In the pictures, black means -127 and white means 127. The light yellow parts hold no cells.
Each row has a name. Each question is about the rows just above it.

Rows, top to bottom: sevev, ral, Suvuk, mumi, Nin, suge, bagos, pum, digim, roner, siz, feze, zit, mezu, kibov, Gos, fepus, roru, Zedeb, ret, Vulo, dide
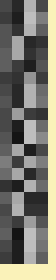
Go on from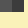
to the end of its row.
29; -43
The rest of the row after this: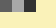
-55

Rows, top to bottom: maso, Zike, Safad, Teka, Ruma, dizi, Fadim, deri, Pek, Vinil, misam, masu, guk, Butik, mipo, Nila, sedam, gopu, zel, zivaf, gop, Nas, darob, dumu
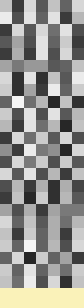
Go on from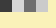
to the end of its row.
-39; 87; -48
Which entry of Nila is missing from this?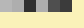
-58
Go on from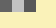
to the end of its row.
46; -16; 55

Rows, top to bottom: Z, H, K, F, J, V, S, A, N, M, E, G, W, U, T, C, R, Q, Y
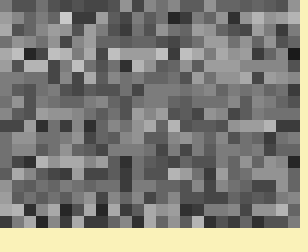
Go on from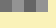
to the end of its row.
-45; -26
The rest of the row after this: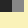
-68; 41; -68; -68; -26; 7; -79; 41; -26; 19; -35; 52; -79; -45; -68; -26; -79; -45; -45; -3
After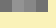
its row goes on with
19; -57; 7; 29; -26; -26; -35; -26; -26; -45; -57; -35; -14; 29; 29; -14; 19; -26; 19; -45; -26
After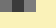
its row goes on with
-3; -26; -26; -45; 7; -57; 7; -14; -26; -57; -57; 19; -26
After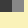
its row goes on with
-79; -26; 7; -14; 19; 41; -26; 52; -45; -35; -35; -45; 19; 29; 29; 52; -68; -68

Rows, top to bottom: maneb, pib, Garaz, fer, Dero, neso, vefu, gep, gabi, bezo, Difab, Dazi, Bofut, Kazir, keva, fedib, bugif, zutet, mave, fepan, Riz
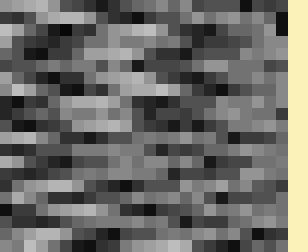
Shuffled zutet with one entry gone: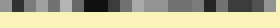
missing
-57
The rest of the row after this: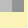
-46; -78; -90; -102; -57; -24; -24; -13; 20; -111
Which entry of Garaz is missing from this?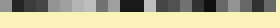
-120
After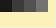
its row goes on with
-13; 8; -13; 8
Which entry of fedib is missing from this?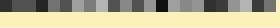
-36
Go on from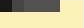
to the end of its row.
8; -4; 8; 20

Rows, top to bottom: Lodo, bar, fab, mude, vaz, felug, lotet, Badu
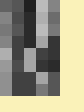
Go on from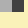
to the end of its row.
37; -62; -74
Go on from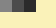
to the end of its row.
47; -19

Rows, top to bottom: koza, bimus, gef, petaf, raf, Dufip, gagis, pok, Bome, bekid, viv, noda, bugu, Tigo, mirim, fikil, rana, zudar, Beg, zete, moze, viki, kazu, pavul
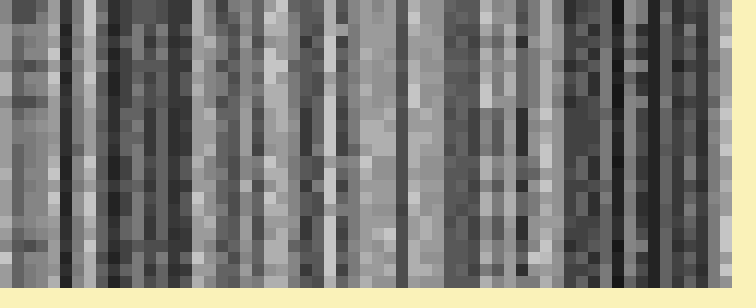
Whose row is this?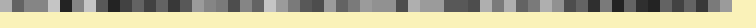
gagis
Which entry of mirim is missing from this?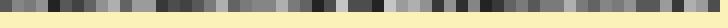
-16
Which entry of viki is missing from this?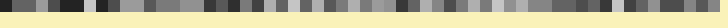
59
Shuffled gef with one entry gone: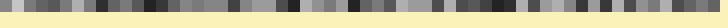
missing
37

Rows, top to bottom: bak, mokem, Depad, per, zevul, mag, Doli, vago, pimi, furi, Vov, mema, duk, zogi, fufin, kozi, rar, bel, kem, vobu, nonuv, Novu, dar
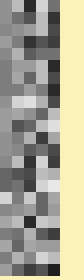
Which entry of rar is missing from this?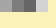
72
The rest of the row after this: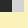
-13
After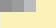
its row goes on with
-53

